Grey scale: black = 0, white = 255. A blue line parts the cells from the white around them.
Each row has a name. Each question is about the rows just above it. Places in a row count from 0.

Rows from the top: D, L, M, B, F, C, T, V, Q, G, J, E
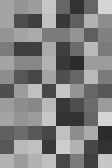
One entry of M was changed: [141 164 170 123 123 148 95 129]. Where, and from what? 0, [148]
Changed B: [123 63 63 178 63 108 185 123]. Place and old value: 3, [170]

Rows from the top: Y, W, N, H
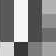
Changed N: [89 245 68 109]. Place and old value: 2, [74]
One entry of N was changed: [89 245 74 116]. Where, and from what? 3, [109]
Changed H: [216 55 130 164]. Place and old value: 2, [124]
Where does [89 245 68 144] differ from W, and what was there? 2, [74]

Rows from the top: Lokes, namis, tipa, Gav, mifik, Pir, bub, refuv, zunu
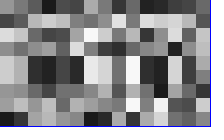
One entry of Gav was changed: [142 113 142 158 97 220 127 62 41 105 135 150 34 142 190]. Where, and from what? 8, [47]
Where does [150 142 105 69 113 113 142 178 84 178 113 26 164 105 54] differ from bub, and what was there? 6, [135]
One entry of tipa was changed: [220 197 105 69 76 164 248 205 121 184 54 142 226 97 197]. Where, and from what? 12, [220]
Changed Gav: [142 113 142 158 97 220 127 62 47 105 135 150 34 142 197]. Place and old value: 14, [190]

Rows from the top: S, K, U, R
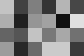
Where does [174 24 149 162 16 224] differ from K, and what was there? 1, [32]
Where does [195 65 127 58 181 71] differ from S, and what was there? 3, [52]

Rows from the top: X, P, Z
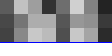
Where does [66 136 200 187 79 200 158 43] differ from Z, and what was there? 6, [165]
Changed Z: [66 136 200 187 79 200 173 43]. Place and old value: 6, [165]
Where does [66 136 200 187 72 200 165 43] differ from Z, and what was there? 4, [79]
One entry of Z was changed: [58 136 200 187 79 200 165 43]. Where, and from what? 0, [66]

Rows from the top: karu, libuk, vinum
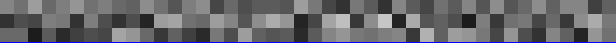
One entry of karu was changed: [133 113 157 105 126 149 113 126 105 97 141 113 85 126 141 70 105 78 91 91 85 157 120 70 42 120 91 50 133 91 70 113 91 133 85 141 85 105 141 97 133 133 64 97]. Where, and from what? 24, [50]
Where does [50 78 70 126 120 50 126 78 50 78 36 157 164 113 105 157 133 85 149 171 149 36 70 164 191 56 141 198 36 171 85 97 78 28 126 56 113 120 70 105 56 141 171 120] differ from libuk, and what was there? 18, [141]
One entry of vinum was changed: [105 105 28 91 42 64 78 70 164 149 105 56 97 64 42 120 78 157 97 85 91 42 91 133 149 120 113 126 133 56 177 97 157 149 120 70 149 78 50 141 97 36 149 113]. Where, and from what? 39, [133]
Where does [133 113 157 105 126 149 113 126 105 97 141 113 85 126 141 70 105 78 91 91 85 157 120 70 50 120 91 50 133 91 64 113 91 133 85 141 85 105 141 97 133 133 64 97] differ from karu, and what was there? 30, [70]
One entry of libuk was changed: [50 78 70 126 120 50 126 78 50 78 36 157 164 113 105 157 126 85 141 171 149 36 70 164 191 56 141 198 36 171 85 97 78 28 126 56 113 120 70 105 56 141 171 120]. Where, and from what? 16, [133]
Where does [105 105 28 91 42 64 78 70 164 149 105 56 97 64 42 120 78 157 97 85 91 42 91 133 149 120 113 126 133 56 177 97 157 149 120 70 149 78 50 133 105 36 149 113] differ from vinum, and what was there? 40, [97]

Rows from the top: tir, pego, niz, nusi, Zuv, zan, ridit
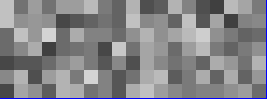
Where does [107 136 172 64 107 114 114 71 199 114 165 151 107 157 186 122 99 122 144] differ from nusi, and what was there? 6, [122]
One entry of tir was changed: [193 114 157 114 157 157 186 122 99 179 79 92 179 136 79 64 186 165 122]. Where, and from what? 13, [130]
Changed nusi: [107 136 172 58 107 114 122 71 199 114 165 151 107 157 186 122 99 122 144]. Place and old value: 3, [64]
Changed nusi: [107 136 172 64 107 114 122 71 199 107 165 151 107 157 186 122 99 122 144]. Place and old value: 9, [114]
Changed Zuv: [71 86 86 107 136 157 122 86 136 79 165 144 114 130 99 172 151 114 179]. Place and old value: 11, [136]
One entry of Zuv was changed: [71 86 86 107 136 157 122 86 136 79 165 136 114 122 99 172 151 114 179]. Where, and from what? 13, [130]

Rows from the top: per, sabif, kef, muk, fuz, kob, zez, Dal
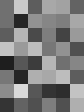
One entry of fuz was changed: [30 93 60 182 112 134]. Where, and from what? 1, [87]
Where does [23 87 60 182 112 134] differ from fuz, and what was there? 0, [30]

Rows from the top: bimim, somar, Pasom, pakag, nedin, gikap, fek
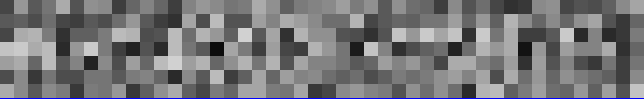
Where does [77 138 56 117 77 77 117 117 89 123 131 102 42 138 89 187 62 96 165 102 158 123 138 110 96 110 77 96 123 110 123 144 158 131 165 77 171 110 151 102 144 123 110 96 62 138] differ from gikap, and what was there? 21, [131]
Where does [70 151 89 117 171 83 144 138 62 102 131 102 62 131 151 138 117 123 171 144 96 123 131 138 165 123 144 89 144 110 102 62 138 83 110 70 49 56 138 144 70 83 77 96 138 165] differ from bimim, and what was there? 24, [158]
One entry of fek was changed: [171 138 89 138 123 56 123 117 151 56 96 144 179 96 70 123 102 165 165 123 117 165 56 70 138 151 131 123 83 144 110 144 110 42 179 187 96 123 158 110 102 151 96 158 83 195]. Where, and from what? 12, [171]
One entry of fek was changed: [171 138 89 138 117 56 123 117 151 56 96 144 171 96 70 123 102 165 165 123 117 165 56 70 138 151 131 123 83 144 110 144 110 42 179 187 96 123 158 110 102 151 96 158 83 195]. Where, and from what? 4, [123]
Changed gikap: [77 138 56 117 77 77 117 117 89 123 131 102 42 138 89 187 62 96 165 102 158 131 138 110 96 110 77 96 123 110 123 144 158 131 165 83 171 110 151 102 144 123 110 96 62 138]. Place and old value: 35, [77]
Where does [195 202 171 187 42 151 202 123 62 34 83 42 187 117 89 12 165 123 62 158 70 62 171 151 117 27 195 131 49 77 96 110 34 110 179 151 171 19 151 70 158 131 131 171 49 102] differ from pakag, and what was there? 22, [179]
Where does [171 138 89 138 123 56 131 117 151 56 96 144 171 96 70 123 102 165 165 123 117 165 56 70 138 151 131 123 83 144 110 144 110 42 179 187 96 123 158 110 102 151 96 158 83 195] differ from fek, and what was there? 6, [123]

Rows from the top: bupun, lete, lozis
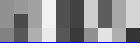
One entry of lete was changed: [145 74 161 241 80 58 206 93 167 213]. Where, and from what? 5, [66]
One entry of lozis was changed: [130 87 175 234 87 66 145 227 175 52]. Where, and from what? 5, [58]
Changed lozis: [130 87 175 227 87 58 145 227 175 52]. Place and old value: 3, [234]

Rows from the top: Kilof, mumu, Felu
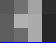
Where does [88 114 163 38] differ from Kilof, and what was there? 3, [45]
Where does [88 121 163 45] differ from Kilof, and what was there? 1, [114]
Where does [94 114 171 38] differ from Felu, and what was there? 1, [108]
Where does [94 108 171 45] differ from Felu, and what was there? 3, [38]
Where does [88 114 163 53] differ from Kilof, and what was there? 3, [45]
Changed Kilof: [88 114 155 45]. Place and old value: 2, [163]

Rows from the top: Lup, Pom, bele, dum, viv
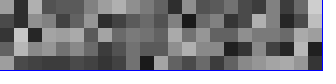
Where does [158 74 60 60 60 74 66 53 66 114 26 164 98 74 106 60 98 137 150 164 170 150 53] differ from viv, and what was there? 2, [66]
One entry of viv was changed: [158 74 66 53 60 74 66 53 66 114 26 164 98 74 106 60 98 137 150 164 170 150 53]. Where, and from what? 3, [60]
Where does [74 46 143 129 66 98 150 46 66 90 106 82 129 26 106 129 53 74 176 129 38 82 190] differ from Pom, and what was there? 21, [74]
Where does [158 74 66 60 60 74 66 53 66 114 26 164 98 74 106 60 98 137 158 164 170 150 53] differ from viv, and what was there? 18, [150]

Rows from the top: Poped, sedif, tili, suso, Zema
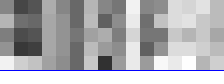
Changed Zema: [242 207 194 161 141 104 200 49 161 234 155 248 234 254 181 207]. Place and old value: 8, [155]
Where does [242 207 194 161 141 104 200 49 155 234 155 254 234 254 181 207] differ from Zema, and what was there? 11, [248]
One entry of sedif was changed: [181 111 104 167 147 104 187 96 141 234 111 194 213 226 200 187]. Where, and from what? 12, [220]

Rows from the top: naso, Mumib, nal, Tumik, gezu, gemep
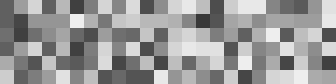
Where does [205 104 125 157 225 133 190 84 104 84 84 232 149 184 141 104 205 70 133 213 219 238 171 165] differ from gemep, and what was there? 1, [96]
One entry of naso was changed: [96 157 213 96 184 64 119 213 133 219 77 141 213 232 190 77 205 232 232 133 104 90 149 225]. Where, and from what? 6, [125]
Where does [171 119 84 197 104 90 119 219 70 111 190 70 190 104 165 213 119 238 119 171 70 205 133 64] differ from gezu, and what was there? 14, [171]
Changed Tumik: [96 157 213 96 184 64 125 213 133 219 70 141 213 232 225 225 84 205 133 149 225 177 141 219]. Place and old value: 10, [77]

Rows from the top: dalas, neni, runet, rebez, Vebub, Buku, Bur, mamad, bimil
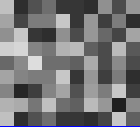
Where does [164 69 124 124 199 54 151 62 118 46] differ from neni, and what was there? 8, [124]
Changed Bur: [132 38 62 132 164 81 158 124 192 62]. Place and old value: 8, [199]
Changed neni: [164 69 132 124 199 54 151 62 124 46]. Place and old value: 2, [124]
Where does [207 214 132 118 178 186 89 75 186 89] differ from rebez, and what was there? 6, [96]

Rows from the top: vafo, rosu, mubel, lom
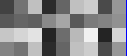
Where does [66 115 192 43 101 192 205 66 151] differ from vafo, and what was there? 7, [74]
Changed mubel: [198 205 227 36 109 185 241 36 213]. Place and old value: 1, [213]
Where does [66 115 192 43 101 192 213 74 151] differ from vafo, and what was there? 6, [205]
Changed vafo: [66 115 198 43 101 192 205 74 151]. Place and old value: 2, [192]
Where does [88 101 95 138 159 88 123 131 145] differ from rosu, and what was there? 4, [166]
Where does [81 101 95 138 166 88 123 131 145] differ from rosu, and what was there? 0, [88]

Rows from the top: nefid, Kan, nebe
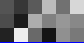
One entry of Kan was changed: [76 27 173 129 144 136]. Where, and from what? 4, [151]
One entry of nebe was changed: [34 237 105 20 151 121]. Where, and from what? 4, [144]

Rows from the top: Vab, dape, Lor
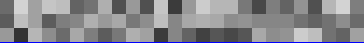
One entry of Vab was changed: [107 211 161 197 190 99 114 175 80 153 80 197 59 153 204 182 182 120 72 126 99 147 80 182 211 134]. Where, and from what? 25, [126]
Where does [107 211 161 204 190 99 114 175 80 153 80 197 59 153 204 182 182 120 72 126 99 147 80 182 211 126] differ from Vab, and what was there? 3, [197]

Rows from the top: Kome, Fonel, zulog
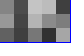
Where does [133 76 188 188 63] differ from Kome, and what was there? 2, [196]
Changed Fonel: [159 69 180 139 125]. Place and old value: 0, [152]

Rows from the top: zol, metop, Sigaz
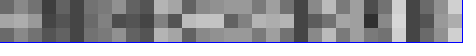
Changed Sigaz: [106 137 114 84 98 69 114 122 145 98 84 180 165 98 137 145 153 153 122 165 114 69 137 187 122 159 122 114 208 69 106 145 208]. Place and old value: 19, [159]
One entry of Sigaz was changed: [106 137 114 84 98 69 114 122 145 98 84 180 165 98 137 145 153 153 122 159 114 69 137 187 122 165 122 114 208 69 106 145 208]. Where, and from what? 25, [159]
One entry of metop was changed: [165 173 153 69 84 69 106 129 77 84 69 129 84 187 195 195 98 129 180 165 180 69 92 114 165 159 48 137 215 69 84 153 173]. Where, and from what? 19, [173]
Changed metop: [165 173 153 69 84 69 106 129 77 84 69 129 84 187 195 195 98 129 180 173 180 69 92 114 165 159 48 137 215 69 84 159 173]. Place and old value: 31, [153]
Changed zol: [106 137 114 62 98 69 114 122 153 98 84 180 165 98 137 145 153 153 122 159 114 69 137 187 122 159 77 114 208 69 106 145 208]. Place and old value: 8, [145]
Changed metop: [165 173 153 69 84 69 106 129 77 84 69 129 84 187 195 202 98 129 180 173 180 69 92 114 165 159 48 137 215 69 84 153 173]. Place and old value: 15, [195]

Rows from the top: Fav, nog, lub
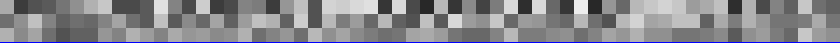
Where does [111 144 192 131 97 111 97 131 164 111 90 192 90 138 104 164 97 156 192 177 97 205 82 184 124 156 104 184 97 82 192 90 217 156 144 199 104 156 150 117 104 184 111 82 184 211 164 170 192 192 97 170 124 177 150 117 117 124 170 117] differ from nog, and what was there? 6, [104]
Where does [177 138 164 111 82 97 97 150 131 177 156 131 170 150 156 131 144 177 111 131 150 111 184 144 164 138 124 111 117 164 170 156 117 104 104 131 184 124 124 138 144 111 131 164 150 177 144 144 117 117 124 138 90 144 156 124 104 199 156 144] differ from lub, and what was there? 15, [138]
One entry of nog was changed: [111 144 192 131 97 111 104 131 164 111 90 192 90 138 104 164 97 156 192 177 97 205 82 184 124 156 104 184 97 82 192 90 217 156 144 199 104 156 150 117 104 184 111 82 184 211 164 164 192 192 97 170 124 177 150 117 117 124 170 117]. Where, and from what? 47, [170]
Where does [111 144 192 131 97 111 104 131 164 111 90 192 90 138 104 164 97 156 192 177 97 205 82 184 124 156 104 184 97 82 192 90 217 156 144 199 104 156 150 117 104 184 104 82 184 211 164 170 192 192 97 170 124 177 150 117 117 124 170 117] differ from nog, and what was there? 42, [111]
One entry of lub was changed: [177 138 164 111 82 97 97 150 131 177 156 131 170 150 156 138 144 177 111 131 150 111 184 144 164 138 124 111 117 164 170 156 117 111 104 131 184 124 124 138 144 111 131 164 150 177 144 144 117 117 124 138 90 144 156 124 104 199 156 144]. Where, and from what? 33, [104]
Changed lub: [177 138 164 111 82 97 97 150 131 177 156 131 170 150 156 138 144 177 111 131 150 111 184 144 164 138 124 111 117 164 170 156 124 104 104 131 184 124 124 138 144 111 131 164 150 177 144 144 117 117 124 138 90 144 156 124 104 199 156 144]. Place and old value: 32, [117]

